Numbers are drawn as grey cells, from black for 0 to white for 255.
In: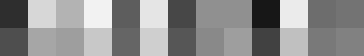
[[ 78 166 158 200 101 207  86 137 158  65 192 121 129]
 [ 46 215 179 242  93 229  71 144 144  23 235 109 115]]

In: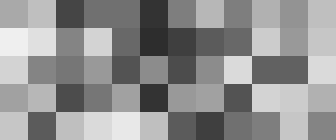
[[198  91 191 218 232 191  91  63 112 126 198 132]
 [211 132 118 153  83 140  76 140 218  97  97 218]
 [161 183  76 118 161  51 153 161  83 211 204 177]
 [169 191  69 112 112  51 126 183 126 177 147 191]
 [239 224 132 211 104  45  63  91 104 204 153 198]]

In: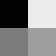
[[124 158]
 [  2 236]]

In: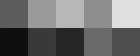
[[ 15  57  38 106  78]
 [ 93 154 183 141 223]]

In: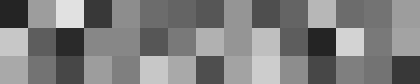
[[199  93  42 135 135  86 121 177 149 191  93  36 211 121 163]
 [169 115  71 157 127 199 169  78 163 205 141  71 127 115  56]
 [ 36 157 225  56 141 108 100  86 149  78 100 183 108 115 157]]

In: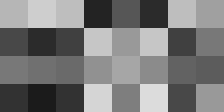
[[ 50  27  50 213 126 220  72 153]
 [ 72  43  64 198 153 198  64 120]
 [120 112 106 145 166 139  98  92]
 [182 206 190  35  86  43 190 160]]

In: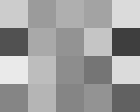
[[204 155 175 163 219]
 [ 81 169 147 197  62]
 [133 181 133 147  97]
 [234 189 141 117 219]]
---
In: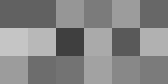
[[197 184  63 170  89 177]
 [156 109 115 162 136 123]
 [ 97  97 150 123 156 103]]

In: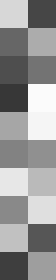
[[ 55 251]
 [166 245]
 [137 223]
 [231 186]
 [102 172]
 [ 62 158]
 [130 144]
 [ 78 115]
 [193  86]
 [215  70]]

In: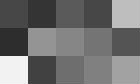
[[ 45 148 134 116  84]
 [242  65 110 128 162]
 [ 71  52  90  71 190]]

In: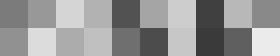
[[145 220 172 192 111  76 199  58  95 235]
 [123 152 213 178  82 165 205  64 184 137]]

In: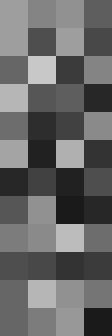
[[102 200  59 132]
 [102 182 145 117]
 [ 86 145  26  39]
 [124 138 188 109]
 [158 132 145  94]
 [102 124 152  26]
 [182  86  94  39]
 [158  78 158  72]
 [ 78  72  51  59]
 [ 39  65  33  78]
 [109  45  65 138]
 [164  33 176  51]]

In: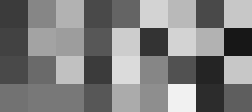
[[ 66 163 157  87 205  51 211 178  23]
 [ 59 134 178  73 100 211 185  73 199]
 [114 120 120  87 171 142 241  44  94]
 [ 73 106 193  59 219 134  81  36 199]]

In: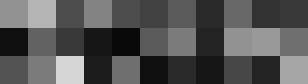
[[146 180  77 131  77  65  90  42 104  50  57]
 [ 83 123 214  28 111  15  42  22  71  35 165]
 [ 15  98  57  22   9  90 123  35 146 153 111]]

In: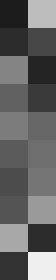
[[ 50 239]
 [ 28 189]
 [ 84 154]
 [ 76 117]
 [ 91 110]
 [124 103]
 [ 44  70]
 [ 97  58]
 [168  44]
 [132  36]]
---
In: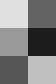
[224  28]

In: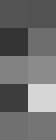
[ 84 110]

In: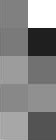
[128  31]

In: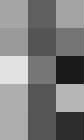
[166  84  26]

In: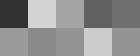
[ 50 137]

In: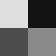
[222 137]
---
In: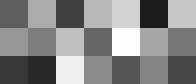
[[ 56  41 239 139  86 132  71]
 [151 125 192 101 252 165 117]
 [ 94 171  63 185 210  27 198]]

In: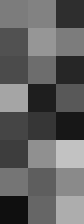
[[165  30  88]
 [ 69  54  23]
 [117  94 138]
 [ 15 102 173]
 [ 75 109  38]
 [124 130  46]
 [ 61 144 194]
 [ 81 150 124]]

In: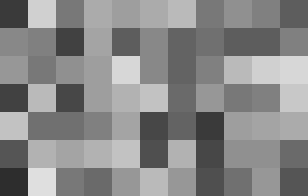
[[194 112 112 128 164  71  99  58 158 164 171]
 [151 120 144 158 215 136  99 128 186 208 215]
 [136 128  65 164  93 136  99 112  93  93 128]
 [ 85 178 164 178 194  79 178  71 144 144 106]
 [ 65 186  71 158 178 194 106 151 120 128 200]
 [ 58 208 120 171 158 171 186 120 144 128  93]
 [ 45 223 120 106 151 186 151  79 112 151  85]]

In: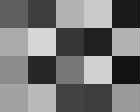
[[139  39 119 208  18]
 [ 94  61 178 201  25]
 [162 186  67  61 154]
 [170 214  54  33 178]]

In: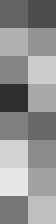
[[ 99  77]
 [127 105]
 [210 139]
 [176 147]
 [231 161]
 [ 47 169]
 [119 191]
 [133 204]]

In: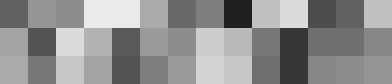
[[163  83 219 178  89 155 141 205 185 119  55 111 111 134]
 [170 119 199 163  83 126 155 212 199 111  55 134 141 149]
 [ 97 149 141 235 235 170 105 126  31 193 219  77  97 193]]
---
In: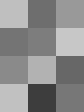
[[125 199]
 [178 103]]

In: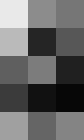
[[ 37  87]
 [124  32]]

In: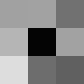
[[  4 162]
 [109  96]]

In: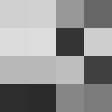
[[221  52]
 [184 190]]

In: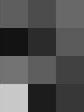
[[43 90]
 [93 65]]

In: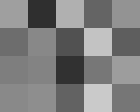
[[136  81]
 [131  49]]

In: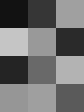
[[153  42]
 [105 179]]

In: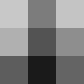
[[ 83 142]
 [ 26 100]]
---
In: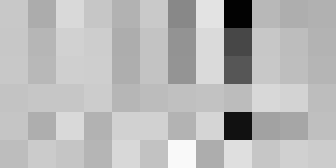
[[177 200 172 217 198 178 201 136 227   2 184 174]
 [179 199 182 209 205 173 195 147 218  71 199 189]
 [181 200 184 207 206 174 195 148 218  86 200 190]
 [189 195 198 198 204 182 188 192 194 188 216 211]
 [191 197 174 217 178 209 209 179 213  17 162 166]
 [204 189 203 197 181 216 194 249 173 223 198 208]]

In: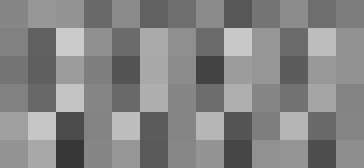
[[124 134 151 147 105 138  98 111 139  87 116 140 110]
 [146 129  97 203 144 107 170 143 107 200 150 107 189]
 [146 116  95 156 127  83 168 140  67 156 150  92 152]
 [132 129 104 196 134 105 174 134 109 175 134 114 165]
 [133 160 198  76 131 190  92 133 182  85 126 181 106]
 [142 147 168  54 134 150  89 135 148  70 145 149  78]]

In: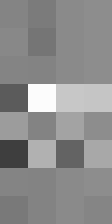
[[141 132 123 138]
 [141 136 117 138]
 [141 132 131 138]
 [197  91 252 199]
 [141 156 131 163]
 [168  62 177  99]
 [141 132 131 138]
 [133 121 131 138]]

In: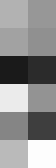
[[151 178]
 [144 162]
 [ 43  26]
 [147 235]
 [ 62 133]
 [253 186]]

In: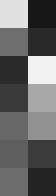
[[ 24 224]
 [ 41 110]
 [241  43]
 [168  58]
 [146 104]
 [ 59  94]
 [ 36 108]]

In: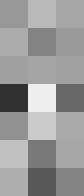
[[166 152 186]
 [154 172 131]
 [161 160 165]
 [103  49 238]
 [170 145 203]
 [166 193 121]
 [132 174  88]]

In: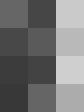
[[202 102  70]
 [185  72  90]
 [207  60  67]
 [172  56 101]]
